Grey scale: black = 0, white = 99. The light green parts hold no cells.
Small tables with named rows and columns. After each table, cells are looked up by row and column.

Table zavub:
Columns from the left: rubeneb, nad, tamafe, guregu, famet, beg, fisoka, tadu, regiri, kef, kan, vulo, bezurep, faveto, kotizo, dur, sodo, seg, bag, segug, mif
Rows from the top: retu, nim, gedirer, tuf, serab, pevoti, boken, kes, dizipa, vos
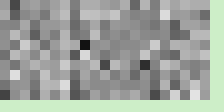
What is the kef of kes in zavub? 54
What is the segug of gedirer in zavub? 63
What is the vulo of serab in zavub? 52
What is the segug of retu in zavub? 67
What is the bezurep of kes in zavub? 57
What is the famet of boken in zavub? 63
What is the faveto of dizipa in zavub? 52
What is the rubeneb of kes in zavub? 57
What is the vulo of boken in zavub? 72
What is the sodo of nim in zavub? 85
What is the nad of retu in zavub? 28
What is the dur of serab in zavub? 79
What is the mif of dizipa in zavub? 63

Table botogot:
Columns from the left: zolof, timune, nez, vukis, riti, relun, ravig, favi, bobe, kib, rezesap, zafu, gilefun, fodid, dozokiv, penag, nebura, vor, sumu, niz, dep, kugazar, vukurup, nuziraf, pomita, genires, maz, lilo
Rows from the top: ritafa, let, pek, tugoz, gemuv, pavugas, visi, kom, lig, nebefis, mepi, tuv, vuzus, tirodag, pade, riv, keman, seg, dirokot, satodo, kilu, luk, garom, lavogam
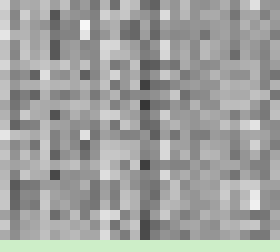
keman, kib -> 68
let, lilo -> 62
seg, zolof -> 71
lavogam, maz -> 47
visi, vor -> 45
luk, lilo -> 66
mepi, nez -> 55
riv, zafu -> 77
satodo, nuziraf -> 61
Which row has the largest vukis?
visi

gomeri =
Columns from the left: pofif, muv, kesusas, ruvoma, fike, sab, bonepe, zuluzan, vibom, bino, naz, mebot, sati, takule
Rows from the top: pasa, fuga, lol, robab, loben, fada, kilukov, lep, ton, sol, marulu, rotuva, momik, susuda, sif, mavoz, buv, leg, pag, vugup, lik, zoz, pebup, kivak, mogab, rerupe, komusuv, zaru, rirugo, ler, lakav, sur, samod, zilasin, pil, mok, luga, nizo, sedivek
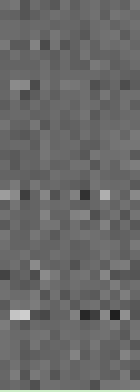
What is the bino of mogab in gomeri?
43
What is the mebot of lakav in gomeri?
41
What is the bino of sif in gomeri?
36
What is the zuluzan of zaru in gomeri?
44
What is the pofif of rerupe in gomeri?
41
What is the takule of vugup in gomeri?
53
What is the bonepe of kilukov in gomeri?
41
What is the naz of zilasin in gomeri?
44
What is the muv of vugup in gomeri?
54
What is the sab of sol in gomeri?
37
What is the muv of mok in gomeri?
42
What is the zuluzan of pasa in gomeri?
37

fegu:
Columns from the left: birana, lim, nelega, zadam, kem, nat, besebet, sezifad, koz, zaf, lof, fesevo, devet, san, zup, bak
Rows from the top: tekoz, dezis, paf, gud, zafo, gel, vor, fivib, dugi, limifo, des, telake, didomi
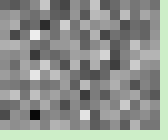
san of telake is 51
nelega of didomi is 58
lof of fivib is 40
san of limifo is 64
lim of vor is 42
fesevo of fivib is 65
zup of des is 65
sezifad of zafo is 65
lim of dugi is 47
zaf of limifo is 48
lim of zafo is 70
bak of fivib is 44
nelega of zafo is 61
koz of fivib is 34
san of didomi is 69

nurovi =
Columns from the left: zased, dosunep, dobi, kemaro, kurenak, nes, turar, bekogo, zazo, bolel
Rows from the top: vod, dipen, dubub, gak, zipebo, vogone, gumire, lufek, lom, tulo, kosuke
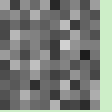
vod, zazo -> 30
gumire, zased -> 25
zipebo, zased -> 39
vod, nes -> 15
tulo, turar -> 57
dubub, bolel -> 47
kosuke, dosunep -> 41
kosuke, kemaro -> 41
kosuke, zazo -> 17
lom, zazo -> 46
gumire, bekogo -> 31
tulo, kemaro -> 48
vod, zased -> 66
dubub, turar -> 73
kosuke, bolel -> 52
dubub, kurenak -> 36
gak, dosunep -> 71

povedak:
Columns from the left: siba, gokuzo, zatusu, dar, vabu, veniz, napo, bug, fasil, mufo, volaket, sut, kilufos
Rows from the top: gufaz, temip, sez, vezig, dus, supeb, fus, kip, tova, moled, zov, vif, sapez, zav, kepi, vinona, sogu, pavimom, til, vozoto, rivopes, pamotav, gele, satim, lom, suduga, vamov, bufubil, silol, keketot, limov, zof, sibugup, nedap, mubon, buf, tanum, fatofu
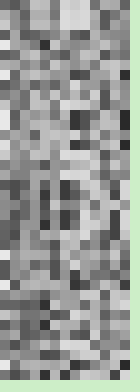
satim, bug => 73
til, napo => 23
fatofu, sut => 26
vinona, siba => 78
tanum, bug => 21
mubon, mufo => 44
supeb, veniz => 45
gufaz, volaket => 68
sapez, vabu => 73
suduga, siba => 90
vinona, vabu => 73
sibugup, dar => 44

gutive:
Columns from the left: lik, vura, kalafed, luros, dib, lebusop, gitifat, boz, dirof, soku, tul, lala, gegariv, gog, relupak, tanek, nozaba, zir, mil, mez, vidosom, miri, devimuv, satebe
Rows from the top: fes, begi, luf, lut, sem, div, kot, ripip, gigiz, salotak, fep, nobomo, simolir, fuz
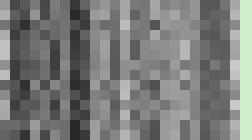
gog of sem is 36
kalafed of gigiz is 19
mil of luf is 57
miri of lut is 34
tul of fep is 58
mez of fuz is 56
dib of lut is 33
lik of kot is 56
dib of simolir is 43
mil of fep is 59
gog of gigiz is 57

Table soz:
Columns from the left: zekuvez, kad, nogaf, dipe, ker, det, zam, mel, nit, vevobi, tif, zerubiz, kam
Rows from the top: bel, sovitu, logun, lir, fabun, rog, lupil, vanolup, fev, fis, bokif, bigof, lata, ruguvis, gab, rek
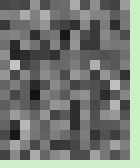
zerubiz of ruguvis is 24
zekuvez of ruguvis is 28
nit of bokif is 46
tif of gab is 45
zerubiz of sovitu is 36
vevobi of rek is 62
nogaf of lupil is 25
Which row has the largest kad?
lupil

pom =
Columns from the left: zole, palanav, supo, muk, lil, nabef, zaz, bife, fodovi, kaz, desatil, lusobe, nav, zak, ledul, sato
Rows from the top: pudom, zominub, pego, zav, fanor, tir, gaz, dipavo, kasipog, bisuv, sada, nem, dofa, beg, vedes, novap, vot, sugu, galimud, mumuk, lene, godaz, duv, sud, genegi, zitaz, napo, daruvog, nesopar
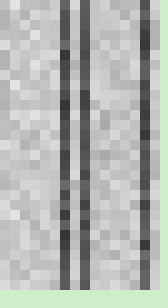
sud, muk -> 74
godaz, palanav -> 88
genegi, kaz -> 70
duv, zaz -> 37
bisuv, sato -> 76
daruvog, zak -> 79
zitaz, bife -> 78
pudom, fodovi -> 36
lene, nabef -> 71
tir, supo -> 77
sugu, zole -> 73
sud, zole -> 76
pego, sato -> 69
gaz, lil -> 80
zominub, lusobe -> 79

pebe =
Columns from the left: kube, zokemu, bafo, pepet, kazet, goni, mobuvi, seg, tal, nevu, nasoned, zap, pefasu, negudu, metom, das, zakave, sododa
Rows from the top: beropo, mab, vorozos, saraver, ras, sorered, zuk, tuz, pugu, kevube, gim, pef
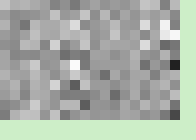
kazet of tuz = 64
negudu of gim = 58
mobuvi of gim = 71
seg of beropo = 47
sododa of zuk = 13
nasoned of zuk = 61
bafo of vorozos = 46
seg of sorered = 49
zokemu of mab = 54
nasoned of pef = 59
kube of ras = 56
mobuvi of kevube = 48
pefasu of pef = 64
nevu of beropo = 63

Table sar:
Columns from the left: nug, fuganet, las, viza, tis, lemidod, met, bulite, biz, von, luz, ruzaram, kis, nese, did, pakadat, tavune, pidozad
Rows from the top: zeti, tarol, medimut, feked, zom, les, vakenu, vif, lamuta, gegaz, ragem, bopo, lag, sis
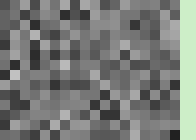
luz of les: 48
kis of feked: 47
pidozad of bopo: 40
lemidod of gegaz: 42
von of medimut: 54
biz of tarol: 21
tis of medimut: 42
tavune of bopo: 45
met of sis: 53
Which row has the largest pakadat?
gegaz

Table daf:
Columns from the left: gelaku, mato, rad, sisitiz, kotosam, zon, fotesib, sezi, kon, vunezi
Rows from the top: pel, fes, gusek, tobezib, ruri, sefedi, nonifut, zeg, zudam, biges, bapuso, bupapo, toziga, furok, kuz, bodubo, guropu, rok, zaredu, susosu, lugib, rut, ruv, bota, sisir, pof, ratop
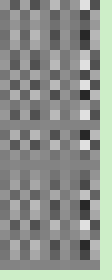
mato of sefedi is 40
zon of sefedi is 65
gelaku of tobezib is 43
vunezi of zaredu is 65
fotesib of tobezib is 57
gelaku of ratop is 51
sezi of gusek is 48
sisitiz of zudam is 31
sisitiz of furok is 71
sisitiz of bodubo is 57
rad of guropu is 51
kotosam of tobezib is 54
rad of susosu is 59
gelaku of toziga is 51
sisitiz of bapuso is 44
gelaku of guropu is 51

